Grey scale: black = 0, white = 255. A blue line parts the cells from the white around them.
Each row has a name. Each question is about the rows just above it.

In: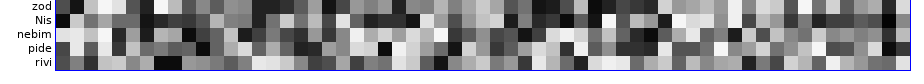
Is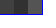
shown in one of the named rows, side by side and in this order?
no
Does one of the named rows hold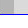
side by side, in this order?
no
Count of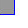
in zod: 5
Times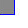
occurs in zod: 4
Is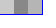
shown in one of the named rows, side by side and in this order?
no
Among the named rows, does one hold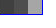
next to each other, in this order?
yes

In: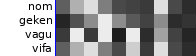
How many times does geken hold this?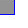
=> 0
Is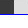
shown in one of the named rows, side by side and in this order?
yes
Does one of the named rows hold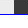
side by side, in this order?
yes
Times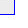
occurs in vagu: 3
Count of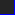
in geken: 1

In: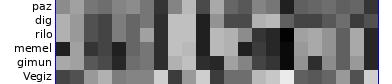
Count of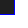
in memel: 4
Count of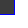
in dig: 1
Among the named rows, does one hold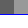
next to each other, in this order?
yes
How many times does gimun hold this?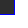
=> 3
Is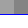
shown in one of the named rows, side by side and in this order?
yes
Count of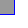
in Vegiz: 3

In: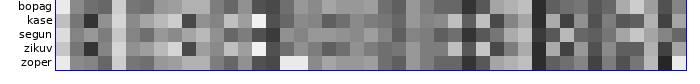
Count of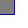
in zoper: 3
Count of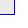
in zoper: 4

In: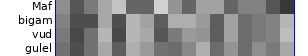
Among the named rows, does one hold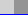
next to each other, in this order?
yes
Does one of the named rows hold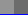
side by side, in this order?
yes
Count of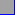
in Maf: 2
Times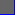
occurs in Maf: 4
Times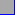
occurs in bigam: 1
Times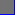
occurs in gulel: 3

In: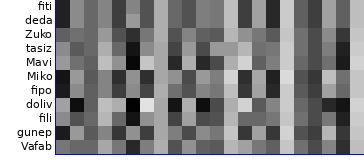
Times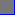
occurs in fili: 2
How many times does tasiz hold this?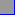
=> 3
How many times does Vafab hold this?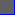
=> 2
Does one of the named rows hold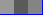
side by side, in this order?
yes
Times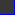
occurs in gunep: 4
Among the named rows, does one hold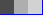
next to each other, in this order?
yes

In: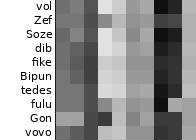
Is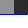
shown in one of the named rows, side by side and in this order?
yes
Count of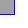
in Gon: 4

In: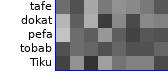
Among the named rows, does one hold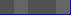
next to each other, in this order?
yes
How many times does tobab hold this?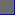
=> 1

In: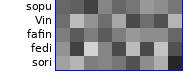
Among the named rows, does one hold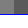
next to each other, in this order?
yes
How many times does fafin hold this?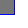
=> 0
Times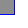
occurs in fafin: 2
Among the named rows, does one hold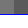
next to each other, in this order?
no
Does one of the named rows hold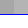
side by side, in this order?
no
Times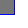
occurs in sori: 1

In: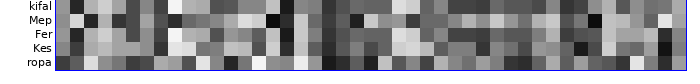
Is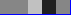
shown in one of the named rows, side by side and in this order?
no
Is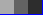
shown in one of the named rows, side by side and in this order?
no
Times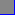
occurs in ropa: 4
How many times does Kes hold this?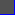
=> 1
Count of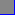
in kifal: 6
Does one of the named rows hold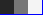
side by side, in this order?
yes

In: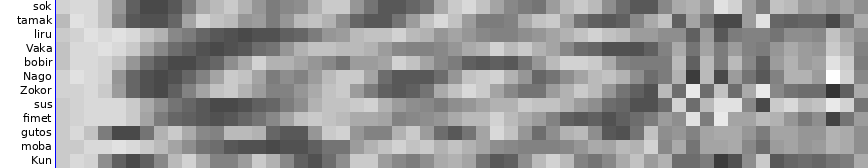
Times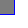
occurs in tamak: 3
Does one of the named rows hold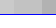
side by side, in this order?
yes

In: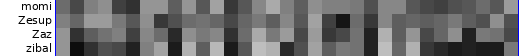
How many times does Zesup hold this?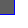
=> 4
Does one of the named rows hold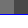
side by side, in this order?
yes
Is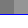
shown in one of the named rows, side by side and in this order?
no
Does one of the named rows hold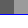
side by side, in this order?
no
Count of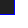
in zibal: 3
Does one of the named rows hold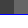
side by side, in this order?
no

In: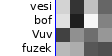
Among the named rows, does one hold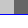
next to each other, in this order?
no
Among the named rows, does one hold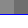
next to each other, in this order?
no

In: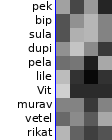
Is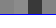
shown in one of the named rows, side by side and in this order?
no
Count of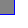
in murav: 3
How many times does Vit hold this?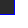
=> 3
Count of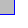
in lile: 1
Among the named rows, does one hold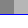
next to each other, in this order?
no
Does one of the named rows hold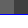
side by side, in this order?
yes
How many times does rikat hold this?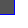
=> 1

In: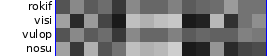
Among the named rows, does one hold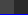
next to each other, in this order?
no
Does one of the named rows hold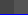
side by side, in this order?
no

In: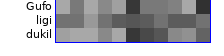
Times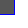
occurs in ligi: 1
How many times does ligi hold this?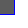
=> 4
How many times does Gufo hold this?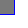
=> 3
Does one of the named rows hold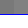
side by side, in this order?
yes
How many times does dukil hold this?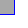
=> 3
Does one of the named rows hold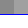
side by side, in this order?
yes
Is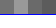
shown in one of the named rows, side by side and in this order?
no

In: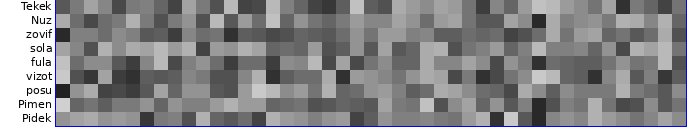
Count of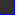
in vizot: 5
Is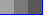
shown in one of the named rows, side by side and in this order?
no
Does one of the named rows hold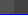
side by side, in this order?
no
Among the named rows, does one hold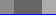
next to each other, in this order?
yes
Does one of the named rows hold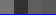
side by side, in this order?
yes

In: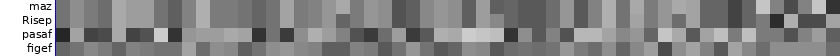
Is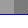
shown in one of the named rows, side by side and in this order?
no
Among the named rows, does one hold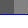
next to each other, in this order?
yes
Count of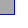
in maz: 4
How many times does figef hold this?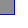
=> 9

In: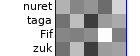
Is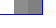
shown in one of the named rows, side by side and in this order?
no
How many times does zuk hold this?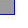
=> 1
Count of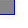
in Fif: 1

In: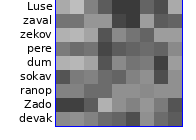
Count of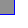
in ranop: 4
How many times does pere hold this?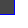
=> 1
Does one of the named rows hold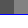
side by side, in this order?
no
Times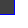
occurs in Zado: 2
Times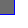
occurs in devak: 2
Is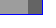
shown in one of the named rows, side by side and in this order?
no

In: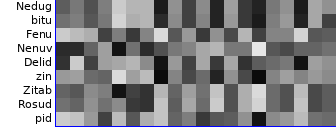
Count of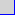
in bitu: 1
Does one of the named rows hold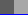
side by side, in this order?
yes
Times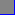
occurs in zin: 3
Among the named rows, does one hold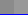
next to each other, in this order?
yes

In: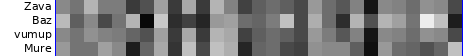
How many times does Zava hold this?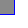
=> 3
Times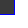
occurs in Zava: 3
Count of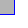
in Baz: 3
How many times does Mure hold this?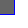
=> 4

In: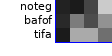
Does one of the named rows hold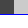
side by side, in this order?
yes
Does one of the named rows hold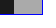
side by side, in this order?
yes
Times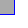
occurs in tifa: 2
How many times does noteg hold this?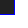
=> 1

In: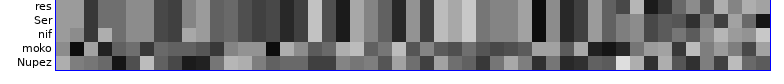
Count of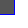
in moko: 3
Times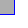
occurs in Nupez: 4
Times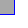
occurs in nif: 3

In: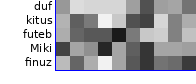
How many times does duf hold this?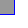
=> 1
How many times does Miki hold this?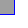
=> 1
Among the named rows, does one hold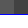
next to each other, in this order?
no
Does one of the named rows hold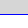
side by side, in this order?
yes

